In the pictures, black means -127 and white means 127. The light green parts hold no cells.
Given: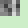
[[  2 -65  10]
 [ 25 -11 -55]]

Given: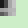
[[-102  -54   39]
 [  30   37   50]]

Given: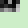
[[-104  -78 -104]
 [ -14   34   13]]

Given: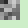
[[ 33  18  17]
 [-45  59  55]]

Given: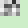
[[ 93 -46 -35]
 [113  50  24]]

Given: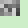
[[ 75 -37 -12]
 [-10  59 -39]]
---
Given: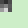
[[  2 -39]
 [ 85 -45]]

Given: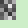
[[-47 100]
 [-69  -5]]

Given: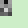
[[  2  24]
 [ 80 -11]]

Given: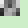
[[ -3 -54]
 [ 24  52]]

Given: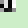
[[ 104 -120]
 [-107  -95]]

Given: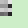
[[ 24 -83]
 [ 67  83]]

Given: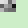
[[ 36  10]
 [ -4 -18]]

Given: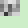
[[ 55 -35]
 [ 69 -24]]
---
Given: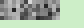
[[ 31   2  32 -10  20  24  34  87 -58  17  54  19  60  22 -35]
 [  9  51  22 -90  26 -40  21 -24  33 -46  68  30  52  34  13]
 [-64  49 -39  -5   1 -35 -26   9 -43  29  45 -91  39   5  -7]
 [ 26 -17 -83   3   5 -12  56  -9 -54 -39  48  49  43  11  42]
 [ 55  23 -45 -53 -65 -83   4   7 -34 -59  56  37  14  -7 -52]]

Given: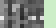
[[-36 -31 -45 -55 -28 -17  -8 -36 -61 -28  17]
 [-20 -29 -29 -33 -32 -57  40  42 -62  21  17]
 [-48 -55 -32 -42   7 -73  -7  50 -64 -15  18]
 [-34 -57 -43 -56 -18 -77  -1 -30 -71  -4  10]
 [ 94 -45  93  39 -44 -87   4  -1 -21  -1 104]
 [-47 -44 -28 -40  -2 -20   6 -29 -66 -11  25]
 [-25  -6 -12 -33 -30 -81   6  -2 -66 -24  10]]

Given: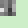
[[ 22 -25  11   0]
 [ 46 -30  10  -9]
 [ 42 -69  15  98]
 [-18 -54 -11   5]]

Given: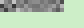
[[-49  15 -23 -14   6  -8  13  12   4 -27  12  -2  67 -14   9  61]
 [ 53 -12  30  12  -2  11 -12 -11  -1  27 -13   1 -71  16  -3 -65]
 [ 11 -35  -7  32  11   0  -2   0  35  11  30  61  -5   0 -62   0]]

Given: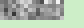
[[-12 116  17  63 106 -49 -12  11  81  62  84  48 -10  27 -16  -6]
 [ 24  26   3   3  20  16  14  28  28  88  39  -8  52   6 -12  20]
 [  8  54  11  42  31  44 -29  46  67  -1  52  34  -3  17 -54  13]
 [ -3  62  37  25  24   2 -40   8  -3  45  73  18 -72  29 -14  42]
 [ 68   8  -9   4  12   7  17 -14 -17  42  30   4  33   5  31  55]]

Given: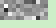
[[ 10   8  97 -52 -28 -31  32  47   4  19   7  54]
 [ -9   5  22  15  39  37  16 -16  32  12 126   5]
 [ 54  29  17  27   1   3  16  57  -1  17 -89  39]
 [  8  74  30  19  16  19  68  37  60 108   6  19]
 [ 36  36 -67 110  75  78  11  -4  35  24  28 -15]]
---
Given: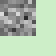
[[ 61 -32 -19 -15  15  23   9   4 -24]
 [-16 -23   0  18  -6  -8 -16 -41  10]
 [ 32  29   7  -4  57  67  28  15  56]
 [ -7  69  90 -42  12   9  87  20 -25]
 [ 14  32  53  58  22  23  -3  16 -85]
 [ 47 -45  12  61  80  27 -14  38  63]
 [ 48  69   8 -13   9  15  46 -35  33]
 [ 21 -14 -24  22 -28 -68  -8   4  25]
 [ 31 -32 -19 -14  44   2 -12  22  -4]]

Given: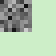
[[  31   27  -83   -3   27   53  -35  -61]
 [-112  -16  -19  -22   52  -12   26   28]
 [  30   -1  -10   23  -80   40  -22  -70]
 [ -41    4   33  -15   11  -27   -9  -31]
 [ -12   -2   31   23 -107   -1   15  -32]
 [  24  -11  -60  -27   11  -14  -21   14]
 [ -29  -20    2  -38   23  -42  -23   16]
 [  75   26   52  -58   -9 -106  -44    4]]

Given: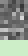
[[-34   7  10   7 -26 -56 -13]
 [-71  -8 -41  -7 -53 -39 -22]
 [-59   2   1 -15 -25 -46  30]
 [ 35 -33 -32 -38 -31  48 -18]
 [ 85 -49 -18 -29 -26   2 -17]
 [-16 -28  -5  31 -25 -31 -28]
 [-23   3 -39 -39 -30  -6 -18]
 [ 50 -33  64  70  31  28  40]
 [  2 -25 -26 -27 -39   3 -57]
 [ 14 -26  15  64 -49 -42 -12]]

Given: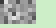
[[-31  51 -70  96  19  27 -40  27  30]
 [ 13  20  -2  54  70  17  45  15  28]
 [ 58  34  27  66 -12   0  42  16  28]
 [ -1 -13  12  29  65 -46  87  47  48]
 [ 35 -38  21 -22  71 100  67  -7  27]
 [ -9  45  27 -30  48  -6  11  43  27]]

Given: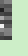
[[  2   2 -22]
 [-45 -45 -38]
 [-29 -29 -95]
 [-64 -64 -55]
 [ -8  -8  41]
 [-61 -61 -53]
 [-37 -37 113]
 [  1   1  11]
 [ -1  -1 -30]
 [-69 -69 -61]]

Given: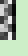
[[ 106  -91  -71    4]
 [ -45 -121   81   50]
 [ -47 -121   90  -25]
 [ -50 -122   88    8]
 [ 109  -89  -69  -26]
 [ 104  -91  -70   29]
 [ -49 -121   85   32]
 [ -31 -118   71   65]
 [ 107  -86  -42  -70]
 [ 110  -87  -63  -51]]

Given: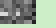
[[   2  -70  -12    2    9  -45  -18  -21   21]
 [ -42  -95  -36    2    5  -32  -59  -25  -19]
 [ -36  -34   11  -32   -4  -28    9  -45   -3]
 [ -19 -101   90   89    5  -21   81  -32  -23]
 [ -72  -27  -60  -42  -39    3  -49  -40  -66]
 [  16  -94  -28  -36  -15  -74  -18  -29   10]]

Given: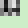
[[  95  -44   56 -102   54]
 [ 100  -18   53  -92   51]
 [ -77  -90   -6 -119  -13]
 [  79  -28   -2   53  -34]]
